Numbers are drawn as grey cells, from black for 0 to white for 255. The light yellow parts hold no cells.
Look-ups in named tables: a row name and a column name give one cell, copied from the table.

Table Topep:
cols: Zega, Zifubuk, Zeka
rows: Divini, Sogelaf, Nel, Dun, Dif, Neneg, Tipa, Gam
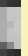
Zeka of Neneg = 195
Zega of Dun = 173
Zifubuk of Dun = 182
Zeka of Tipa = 194
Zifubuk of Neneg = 194
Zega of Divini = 64
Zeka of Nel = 197
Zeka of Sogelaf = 199
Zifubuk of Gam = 50
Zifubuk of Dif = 196
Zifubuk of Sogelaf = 197
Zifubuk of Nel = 198
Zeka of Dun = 200
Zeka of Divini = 48
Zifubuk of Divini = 51
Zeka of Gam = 42
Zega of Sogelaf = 173

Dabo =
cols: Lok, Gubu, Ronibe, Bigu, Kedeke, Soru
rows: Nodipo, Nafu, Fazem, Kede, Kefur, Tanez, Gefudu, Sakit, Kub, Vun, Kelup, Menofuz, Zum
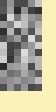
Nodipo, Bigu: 73
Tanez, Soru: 100
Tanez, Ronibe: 155
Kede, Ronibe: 214
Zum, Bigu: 150
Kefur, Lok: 48
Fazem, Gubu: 216
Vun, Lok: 43
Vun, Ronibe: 161

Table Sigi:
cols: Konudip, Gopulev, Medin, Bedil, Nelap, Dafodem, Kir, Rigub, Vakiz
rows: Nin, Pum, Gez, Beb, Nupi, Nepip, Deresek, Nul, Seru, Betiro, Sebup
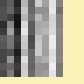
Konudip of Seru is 68
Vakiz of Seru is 134
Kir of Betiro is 144
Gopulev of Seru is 150
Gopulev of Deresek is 117
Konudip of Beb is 45
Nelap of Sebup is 107
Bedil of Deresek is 199
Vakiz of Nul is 130
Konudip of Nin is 73
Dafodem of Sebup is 150
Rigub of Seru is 223
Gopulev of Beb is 135

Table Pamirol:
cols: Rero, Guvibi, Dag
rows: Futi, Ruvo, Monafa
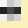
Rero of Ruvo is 34
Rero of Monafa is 240
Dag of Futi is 220
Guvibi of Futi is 201
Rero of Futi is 247
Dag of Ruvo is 44
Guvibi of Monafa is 188
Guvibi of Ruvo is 74
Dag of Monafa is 213

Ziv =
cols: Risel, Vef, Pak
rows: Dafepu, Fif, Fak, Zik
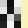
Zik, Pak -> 21
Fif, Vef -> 23
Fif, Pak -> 211
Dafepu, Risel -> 207
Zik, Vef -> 244
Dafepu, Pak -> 243

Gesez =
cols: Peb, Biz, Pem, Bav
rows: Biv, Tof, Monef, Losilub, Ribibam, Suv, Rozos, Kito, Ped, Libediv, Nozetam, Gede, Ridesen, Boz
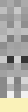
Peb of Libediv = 147
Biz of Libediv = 140
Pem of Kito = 163
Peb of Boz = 138
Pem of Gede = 128
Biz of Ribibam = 190
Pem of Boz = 148
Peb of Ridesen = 138
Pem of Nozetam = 168
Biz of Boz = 241
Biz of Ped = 52
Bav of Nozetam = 170
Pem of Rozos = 160
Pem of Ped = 209
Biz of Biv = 170
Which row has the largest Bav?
Boz

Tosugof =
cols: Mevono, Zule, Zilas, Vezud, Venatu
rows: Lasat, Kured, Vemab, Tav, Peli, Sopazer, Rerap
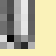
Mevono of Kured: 108
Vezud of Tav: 231
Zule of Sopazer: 4
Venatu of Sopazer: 110
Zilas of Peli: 173
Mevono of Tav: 110
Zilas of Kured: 174
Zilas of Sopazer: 113
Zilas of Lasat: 176
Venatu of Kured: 96
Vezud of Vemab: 227
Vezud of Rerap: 40
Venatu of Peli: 97

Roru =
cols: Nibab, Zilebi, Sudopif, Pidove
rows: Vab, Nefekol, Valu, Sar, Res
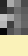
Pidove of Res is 80
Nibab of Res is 7
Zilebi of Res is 83
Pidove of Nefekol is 91
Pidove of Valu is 99
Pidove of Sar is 103
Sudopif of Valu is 126
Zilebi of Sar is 63
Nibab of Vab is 38
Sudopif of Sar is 131
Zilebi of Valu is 165
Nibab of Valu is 194
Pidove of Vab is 75
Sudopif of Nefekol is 107
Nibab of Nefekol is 44

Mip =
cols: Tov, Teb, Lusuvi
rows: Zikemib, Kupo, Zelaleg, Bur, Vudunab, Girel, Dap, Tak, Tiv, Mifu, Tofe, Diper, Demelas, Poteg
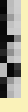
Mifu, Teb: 8
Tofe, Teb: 8
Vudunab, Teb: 201
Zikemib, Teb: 187
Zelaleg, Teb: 156
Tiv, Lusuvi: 205
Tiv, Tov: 13
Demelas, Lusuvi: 205
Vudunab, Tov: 9
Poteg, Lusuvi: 204
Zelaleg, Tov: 31
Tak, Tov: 40

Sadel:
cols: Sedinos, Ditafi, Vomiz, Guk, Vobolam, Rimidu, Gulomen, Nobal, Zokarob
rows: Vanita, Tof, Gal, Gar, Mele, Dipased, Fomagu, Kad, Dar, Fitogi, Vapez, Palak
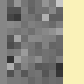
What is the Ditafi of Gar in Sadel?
138
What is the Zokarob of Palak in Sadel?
105
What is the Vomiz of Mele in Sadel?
117
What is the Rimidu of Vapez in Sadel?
116
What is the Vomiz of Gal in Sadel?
57
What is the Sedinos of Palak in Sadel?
134
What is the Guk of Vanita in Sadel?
118
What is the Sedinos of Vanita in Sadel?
134
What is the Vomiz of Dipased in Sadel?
165
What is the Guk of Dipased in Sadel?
110
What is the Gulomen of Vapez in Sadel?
85

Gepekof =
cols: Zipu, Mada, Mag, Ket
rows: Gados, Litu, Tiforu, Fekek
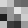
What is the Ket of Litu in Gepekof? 193
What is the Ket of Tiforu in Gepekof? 206
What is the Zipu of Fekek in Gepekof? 190
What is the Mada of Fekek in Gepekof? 61
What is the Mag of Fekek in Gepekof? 49
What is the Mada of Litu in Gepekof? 151
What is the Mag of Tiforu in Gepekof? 120
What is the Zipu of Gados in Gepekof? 214
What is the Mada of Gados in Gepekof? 189
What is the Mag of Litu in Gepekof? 227
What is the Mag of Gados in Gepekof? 111
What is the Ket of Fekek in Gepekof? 153

